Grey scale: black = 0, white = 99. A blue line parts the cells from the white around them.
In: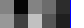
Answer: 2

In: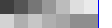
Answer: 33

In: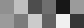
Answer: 74

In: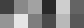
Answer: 53

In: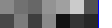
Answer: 44

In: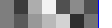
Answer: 23

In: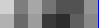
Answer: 49
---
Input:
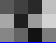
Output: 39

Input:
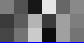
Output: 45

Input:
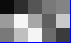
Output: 74

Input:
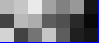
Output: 26

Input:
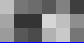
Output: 34

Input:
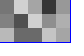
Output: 41

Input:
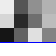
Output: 38

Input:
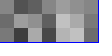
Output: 24
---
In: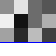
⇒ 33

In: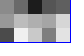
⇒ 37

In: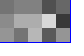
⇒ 40

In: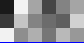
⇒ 64

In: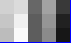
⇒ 22

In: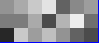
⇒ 61

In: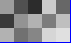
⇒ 40

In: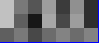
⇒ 18
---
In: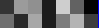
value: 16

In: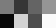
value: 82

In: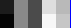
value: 53

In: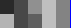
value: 28

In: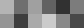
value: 24

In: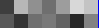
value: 20
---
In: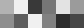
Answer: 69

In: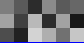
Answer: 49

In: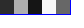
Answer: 17

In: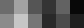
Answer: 42

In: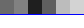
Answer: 41

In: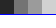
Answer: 15

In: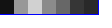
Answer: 7
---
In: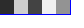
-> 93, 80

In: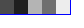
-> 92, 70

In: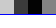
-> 79, 51

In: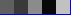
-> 75, 54

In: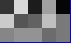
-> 84, 79

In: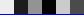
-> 92, 79

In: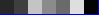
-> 86, 76
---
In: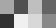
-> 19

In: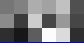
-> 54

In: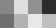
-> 43

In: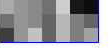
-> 44

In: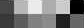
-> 22

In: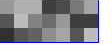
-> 33

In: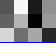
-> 38

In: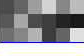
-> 34

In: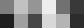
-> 12
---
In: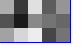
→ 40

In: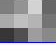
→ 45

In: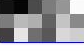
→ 53

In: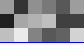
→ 25

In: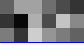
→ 53

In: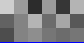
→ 34
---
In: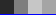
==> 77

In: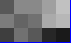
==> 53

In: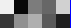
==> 48

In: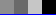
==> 77

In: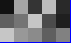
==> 20

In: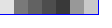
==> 38

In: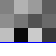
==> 60

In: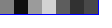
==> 60

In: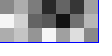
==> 48
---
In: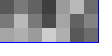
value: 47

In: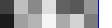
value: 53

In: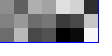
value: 42

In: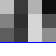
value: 83

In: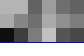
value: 43

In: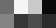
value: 78

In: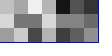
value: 46
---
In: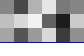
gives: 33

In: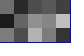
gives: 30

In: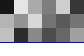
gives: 17

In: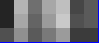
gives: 56

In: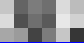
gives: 60

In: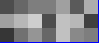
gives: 44

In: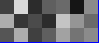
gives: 67

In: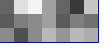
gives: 31
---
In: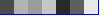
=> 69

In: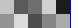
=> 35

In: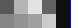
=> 70

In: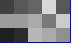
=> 34

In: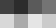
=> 17

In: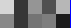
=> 21

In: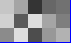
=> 64

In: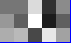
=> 46

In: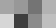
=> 59

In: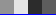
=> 89
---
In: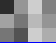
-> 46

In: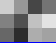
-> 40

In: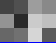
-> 40

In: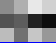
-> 73

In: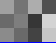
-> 54

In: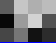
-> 27

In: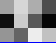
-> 58

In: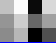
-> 54
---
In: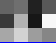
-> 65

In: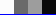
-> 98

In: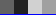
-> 38

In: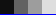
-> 6

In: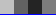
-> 75

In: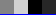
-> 51
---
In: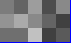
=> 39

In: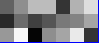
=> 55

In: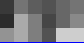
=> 45

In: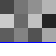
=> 46

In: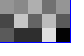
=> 53

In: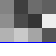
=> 24

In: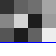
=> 38

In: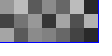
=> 73

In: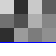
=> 18
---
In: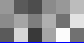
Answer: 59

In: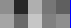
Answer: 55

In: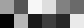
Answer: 63

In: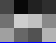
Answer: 27

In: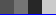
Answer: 32

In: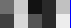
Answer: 43

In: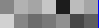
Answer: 52

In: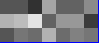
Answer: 33

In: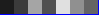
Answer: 11

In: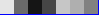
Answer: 89
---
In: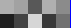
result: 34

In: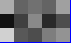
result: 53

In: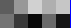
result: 81

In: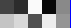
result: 97

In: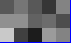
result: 38

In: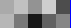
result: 57

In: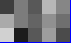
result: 39
